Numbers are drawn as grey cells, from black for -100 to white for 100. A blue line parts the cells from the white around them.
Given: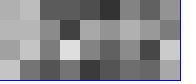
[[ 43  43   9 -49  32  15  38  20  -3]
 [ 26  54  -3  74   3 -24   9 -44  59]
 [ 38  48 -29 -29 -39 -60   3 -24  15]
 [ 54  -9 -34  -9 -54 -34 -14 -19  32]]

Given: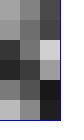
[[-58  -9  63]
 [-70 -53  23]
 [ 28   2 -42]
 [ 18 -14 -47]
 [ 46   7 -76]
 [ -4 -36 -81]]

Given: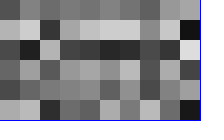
[[-42 -75  41 -47 -53 -69 -64 -42 -58  73]
 [-42 -20  -4   2   8 -25  13 -42   2  25]
 [-36   2 -15  -4 -10   2 -10 -25  19  30]
 [-20  25 -30  19  30  13  46 -36  35 -47]
 [ 41  61 -58  30  51  61  61   8  56 -86]
 [ 35  46 -64 -15 -25  35  -4  46 -15 -81]]

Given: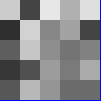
[[ 60 -47  81  38  75]
 [-57 -37  22  -4  33]
 [-32  44  17 -15 -15]
 [-26  55  11  -9   1]
 [-63  65   6  28 -47]]

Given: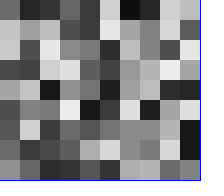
[[ 58 -38  80   8  -4 -65  48   2 -38  80]
 [-43 -48  63  75 -27 -48  20  42  85  30]
 [ 53  25  48 -38 -54  80  30   2  69 -27]
 [-38   2  -4  85 -82 -54  75 -76  30  75]
 [-16 -54 -43 -27  36  69   8  -4  69 -82]
 [-33  63 -54 -16 -33 -10   8   8  42 -82]
 [-16 -71 -60 -21 -54  63 -88 -71  63  48]
 [ 14 -21 -65 -60 -33 -60  36  42 -16   2]
 [ 30  53 -82  14 -10 -76  25  48 -65 -71]]

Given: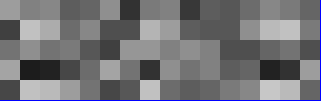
[[-44  51  46  23 -10 -44 -32  51 -15 -27 -21  -4   6  56  46 -21]
 [-50  51  35 -15   6 -38 -38  41  23 -27 -32 -32  12  46  51  -4]
 [ 23   1   6 -27 -21  12 -61  -4   1 -56 -27 -32 -15   6  -4 -21]
 [-10  12 -10  -4 -32 -50  18  18   1  12   1 -38 -38 -21 -10 -38]
 [ 29 -78 -73 -44 -15  29 -10 -61  12 -10   1 -27 -21 -73 -61  23]]

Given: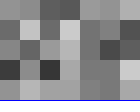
[[ 15  43  27  27   0  -5  32]
 [  5 -21  21  43 -10 -42 -26]
 [-16  53 -16  59 -10   0 -36]
 [ 15  10 -26 -31  21  15  38]
 [-53  10 -58  32  -5  -5  59]]
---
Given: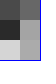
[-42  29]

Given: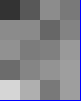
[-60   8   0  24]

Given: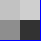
[ 52 -61]

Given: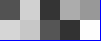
[-36  56]

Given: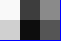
[ 95 -90]

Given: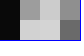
[-93  65]

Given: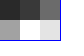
[-68 100]

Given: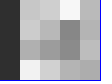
[-63  60  22  41]
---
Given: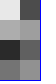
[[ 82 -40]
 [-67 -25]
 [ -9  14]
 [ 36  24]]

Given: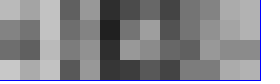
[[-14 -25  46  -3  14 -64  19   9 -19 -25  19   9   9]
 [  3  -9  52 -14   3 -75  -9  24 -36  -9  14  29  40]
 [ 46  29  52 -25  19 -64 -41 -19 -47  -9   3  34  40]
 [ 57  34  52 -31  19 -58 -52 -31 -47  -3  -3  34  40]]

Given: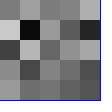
[[ 58 -91  20 -29 -71]
 [  9 -44   3 -14 -39]
 [ 20 -14  -9 -24 -34]
 [ -3  25  -3   3  37]
 [-49  42 -19  14  31]]

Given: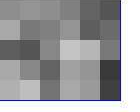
[[-27 -33   6  54  43  -5]
 [ 32  -5   0  16 -27 -16]
 [ 32   6 -22  26  16 -55]
 [ 11  16  11   0 -22 -33]
 [ 38  49 -10  32  21 -50]]

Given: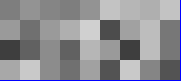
[[-51 -24  10 -24  43  21 -51  48  -7]
 [ 21 -12  21  37  63 -40  26  48  -7]
 [ -1  15   4  -1  15  53  43  37  53]
 [ 32  58  10 -12  26 -35  58   4 -35]]

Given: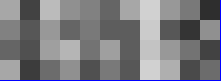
[[ 31 -53 -15  13 -37  -5 -32  64  37 -42 -15]
 [ 31 -48  47  13   1 -21  31  64  19  -5 -64]
 [-21 -37  25  42 -10  25 -27  53  19 -10 -48]
 [  1 -32  19 -21  -5 -27 -27  59 -32 -59  13]]
